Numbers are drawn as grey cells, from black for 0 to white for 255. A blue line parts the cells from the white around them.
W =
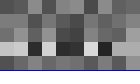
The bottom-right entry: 146
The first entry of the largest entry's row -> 195
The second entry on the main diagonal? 124
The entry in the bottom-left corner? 81
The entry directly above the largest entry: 131
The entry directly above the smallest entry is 104
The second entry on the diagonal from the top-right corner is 112
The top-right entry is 104
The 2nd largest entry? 210
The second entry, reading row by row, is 89
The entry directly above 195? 112
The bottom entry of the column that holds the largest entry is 89
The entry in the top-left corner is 81
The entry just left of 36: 217
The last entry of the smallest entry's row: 173

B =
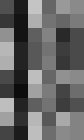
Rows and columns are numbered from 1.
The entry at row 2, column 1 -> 55
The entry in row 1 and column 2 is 27
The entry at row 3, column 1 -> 145
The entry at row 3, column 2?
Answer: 19
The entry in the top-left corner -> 80
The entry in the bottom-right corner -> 131
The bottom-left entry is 68
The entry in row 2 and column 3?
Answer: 175
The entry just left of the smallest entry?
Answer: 55
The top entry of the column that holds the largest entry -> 196

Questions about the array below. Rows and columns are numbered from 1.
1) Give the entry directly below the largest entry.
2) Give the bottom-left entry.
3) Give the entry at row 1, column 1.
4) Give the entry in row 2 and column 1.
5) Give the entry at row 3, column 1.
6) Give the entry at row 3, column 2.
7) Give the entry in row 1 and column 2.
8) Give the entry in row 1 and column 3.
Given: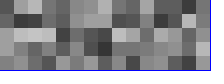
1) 101
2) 129
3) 85
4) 101
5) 159
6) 189
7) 159
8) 183

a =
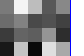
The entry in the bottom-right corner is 169
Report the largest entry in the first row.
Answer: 244
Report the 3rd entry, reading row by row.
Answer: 189
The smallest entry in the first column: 24
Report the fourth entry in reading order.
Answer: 88
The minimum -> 10
